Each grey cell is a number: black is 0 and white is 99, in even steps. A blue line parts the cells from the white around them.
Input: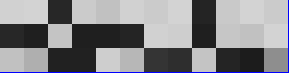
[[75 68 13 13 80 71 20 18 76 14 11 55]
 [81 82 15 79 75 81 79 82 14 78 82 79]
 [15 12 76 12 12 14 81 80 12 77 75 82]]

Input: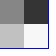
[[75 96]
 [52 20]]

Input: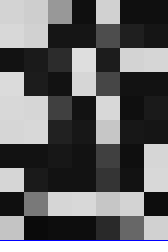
[[76  4  5  5 16 40 81]
 [82 80 59  6 81  6  6]
 [84 81  8  8 30 12  8]
 [ 7 10 17 86 11 82 83]
 [85 11  7 83 27  7  7]
 [84 83 25  7 84  6 10]
 [83 84 13  9 77  9  8]
 [ 7  7  9  7 25  6 83]
 [83 10  7  7 20  7 84]
 [ 6 47 83 84 77 82  5]]

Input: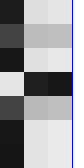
[[ 8 88 91]
 [11 86 89]
 [26 73 74]
 [ 9 87 90]
 [89 12  9]
 [26 72 74]
 [ 9 88 91]]

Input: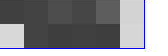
[[84 26 24 25 24 83]
 [25 26 30 27 36 82]]

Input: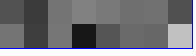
[[45 24 46  9 33 41 40 75]
 [32 23 45 50 47 43 44 31]]

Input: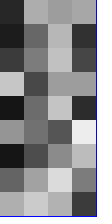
[[68 79 69 23]
 [15 67 61 65]
 [11 40 71 19]
 [23 48 75 27]
 [77 28 61 61]
 [ 8 42 76 17]
 [58 44 33 92]
 [ 8 30 54 73]
 [39 63 85 48]]

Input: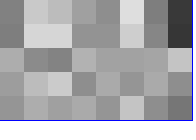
[[58 67 62 66 58 76 55 46]
 [50 78 73 62 55 86 49 22]
 [49 83 83 57 57 80 52 21]
 [67 54 51 69 63 63 64 76]
 [61 73 79 55 66 58 66 55]]
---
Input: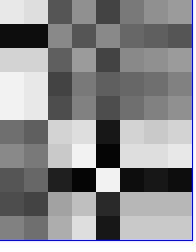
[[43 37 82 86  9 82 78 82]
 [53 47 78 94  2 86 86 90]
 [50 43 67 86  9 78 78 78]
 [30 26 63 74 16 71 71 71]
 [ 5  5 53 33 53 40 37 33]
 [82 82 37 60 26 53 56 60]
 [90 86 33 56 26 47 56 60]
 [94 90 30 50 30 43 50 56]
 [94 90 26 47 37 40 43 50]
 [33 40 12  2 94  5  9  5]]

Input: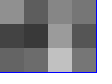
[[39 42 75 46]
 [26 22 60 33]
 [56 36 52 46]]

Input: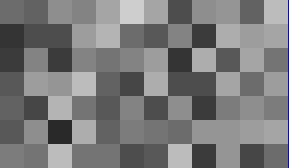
[[48 45 73 45 45 30 34 73 23 58 27 42]
 [38 27 70 45 34 51 30 55 23 48 55 48]
 [34 61 58 73 38 27 67 30 30 64 42 61]
 [42 38 55 51 64 80 64 30 55 58 38 73]
 [20 30 30 61 70 42 34 51 23 67 61 64]
 [23 51 23 51 45 51 61 20 67 34 64 45]
 [34 55 16 67 38 48 45 42 58 58 61 64]]

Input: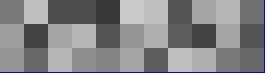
[[58 40 71 55 51 64 36 74 68 47 40]
 [61 26 64 71 33 58 68 36 26 64 33]
 [47 74 30 30 22 78 74 33 64 71 44]]

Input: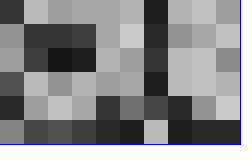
[[16 61 75 65 20 43 27 16 57 78]
 [20 72 61 65 65 69 12 69 75 61]
 [31 72 57 69 61 65 12 72 75 69]
 [51 27 31 24 16 12 72 12 16 16]
 [57 20 20 24 65 78 16 57 65 75]
 [61 24  8 12 69 61 20 72 75 54]]

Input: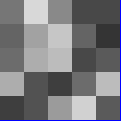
[[39 63 77 39 20]
 [42 67 73 28 35]
 [24 32 60 81 35]
 [46 84 53 28 28]
 [67 32 24 42 73]]

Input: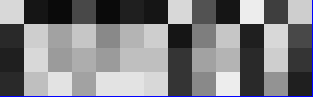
[[16 74 88 63 88 88 84 20 53 92 16 57 12]
 [16 80 63 77 53 70 80  8 49 77 12 84 28]
 [12 84 60 67 60 74 74 20 63 70 16 80 20]
 [84  8  4 28  4 12  8 84 32  8 92 24 80]]
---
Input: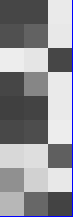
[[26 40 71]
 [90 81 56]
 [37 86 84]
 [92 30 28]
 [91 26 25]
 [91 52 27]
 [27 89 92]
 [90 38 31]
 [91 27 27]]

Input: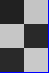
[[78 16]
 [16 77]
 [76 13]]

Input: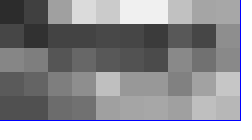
[[71 74 62 65 64 62 44 42 31 31]
 [77 63 50 59 59 74 55 49 39 35]
 [53 44 53 29 32 34 40 33 49 52]
 [55 27 34 23 27 28 26 26 19 27]
 [65 64 75 93 93 79 85 62 25 17]]

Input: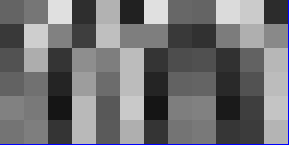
[[70 23 21 47 45 20 68 35 72 20 49 45]
 [76 24 10 50 49  8 78 34 72  8 47 50]
 [73 32 16 39 38 14 73 42 61 14 44 38]
 [71 38 19 31 30 20 73 49 55 20 67 32]
 [53 68 48 19 22 49 49 74 24 50 80 22]
 [17 79 85 39 40 87 13 69 18 87 46 39]]

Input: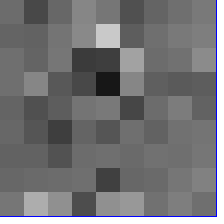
[[43 49 44 59 56 30 56 67 46]
 [50 46 41 40 25 43 42 41 40]
 [46 43 44 41 43 42 32 38 38]
 [45 44 38 43 33 39 24 33 40]
 [38 48 42 27 47 45 36 31 39]
 [36 35 37 52  9 28 34 52 43]
 [54 44 42 63 24 23 46 39 43]
 [49 47 43 36 78 53 45 38 39]
 [47 43 39 31 46 52 40 28 42]]

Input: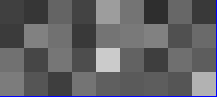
[[69 33 36 35 37 45 24 33 48]
 [36 43 24 38 79 30 46 27 44]
 [41 31 50 47 45 22 44 50 23]
 [22 40 18 45 61 26 39 21 25]]

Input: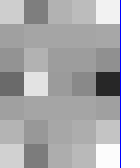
[[98 72 67 48 81]
 [76 67 65 59 70]
 [62 64 64 64 62]
 [15 53 60 88 41]
 [56 61 61 69 57]
 [65 64 64 64 62]
 [94 73 69 49 80]]
